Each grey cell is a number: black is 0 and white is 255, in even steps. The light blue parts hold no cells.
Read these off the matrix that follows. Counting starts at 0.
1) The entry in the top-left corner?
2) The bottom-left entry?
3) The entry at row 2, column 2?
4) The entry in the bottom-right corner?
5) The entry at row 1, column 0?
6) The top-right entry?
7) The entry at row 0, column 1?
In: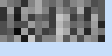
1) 146
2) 132
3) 24
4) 36
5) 49
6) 90
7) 118

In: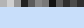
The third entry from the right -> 47
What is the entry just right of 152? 34
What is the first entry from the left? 180
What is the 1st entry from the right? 47
